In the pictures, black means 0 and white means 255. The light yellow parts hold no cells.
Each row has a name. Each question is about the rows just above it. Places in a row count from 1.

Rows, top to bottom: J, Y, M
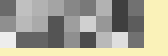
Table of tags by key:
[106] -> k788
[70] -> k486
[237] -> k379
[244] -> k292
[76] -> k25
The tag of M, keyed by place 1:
k379
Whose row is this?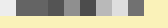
M
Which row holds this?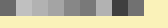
J

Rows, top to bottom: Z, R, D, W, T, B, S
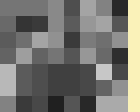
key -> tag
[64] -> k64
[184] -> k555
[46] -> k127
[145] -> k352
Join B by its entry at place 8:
k352
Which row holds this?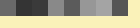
R
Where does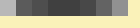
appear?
B

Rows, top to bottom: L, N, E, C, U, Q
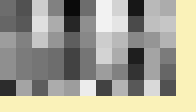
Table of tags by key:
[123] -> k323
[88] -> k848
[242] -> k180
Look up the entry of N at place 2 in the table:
k848
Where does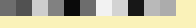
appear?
L
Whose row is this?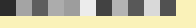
Q
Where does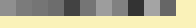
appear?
U
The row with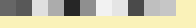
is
N

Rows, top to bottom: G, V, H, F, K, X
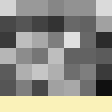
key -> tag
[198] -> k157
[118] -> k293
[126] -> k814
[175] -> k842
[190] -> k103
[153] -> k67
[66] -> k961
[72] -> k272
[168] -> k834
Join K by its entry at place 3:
k157
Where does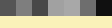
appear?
X
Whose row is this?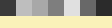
H
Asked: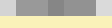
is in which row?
G
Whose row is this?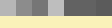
F

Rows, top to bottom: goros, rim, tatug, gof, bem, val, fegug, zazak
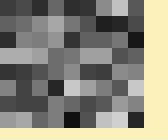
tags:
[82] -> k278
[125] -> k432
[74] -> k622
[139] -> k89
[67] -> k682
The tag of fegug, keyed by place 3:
k682
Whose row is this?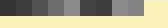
bem

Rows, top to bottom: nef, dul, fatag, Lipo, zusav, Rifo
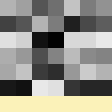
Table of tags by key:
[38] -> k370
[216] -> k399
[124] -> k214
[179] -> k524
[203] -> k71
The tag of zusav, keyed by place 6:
k71
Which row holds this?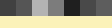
dul
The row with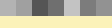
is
nef
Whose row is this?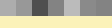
Lipo
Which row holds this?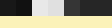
Rifo

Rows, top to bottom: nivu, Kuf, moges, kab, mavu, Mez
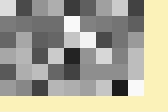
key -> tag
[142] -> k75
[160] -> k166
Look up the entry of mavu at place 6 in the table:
k75
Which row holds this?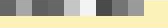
moges
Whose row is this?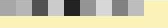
kab
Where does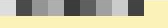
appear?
nivu

